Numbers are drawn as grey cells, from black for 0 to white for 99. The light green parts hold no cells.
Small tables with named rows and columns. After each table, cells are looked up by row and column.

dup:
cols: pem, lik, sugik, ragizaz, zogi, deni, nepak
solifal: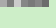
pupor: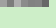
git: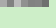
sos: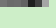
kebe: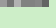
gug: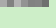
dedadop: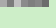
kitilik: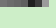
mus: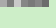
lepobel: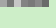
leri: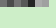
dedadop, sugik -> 75
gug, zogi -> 50
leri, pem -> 44
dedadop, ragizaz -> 54
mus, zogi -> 47
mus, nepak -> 42
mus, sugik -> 78
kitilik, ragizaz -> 37
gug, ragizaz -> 57
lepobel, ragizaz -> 51
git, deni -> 51
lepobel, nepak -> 41
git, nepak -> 43
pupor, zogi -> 50
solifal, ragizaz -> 52
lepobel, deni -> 53
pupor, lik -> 48

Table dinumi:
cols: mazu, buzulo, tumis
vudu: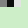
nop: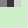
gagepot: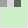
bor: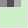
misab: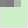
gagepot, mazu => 62
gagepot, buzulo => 84
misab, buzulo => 49
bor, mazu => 55
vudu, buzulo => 5
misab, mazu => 51
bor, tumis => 68
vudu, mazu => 50
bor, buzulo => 32
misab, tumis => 70
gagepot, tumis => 38
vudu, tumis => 88
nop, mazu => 51
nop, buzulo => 21
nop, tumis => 81

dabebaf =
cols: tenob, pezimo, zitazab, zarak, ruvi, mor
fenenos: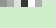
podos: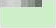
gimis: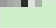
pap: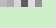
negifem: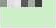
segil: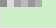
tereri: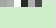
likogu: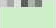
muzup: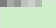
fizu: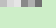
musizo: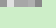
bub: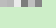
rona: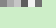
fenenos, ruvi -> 98
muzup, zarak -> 74
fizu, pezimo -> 85
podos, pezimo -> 82
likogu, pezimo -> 65
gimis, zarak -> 17
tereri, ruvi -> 68
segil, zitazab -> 63
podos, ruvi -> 57
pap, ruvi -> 86
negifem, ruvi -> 66
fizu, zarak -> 53
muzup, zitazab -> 58
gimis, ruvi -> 87

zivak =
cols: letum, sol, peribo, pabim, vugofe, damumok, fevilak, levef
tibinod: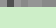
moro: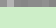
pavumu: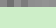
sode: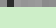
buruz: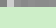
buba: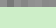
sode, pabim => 58
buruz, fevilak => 54
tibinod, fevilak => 53
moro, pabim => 52
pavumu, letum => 53
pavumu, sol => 44
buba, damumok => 57
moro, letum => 57
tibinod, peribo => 59
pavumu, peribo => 56
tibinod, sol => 31
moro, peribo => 53
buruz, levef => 55
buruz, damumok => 54
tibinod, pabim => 53
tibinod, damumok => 58
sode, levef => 55
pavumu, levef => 56
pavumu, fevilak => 57
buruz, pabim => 53
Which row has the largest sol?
buruz

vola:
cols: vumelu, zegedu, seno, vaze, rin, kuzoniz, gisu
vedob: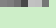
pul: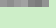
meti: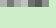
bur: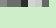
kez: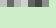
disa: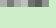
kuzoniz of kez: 27
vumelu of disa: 68
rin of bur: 82
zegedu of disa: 48
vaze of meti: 75
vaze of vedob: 28
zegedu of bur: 42
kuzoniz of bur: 79
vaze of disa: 74
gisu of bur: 40
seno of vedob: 44
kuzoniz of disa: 36
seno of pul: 60
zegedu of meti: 47
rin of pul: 51
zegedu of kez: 41
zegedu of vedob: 49

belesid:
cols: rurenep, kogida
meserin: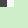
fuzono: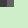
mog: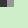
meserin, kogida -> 96
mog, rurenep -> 21
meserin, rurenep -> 27
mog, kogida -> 59
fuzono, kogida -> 39
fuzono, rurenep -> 24

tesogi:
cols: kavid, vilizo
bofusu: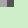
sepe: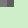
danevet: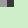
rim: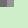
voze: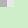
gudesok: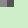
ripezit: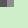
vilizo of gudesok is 33
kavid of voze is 70
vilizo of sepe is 37
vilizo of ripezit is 55
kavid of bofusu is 65
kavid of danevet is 61
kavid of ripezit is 34
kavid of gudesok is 53
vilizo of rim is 58
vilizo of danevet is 22
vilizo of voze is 90
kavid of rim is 43
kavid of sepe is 47
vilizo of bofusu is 33
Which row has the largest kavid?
voze

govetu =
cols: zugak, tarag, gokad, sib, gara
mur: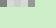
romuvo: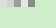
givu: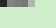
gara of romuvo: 54
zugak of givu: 15
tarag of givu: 51
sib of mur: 84
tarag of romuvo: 81
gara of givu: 70
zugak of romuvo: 86
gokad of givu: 48
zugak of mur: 51
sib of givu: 46
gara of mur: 59
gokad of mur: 80
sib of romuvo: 89
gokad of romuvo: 60
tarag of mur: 84

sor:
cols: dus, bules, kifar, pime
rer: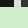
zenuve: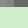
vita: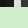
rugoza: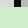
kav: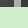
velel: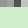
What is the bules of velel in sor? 62
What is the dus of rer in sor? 8
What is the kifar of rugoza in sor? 6
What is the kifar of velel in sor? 32
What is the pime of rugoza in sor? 72
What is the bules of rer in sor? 9
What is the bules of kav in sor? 26
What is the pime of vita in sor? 21
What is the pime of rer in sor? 20
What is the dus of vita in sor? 8
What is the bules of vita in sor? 10
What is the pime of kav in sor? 23
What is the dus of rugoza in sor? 85
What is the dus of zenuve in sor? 54
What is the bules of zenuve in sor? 51
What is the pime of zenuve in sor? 40
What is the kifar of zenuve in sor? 40
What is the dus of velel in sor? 58
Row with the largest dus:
rugoza

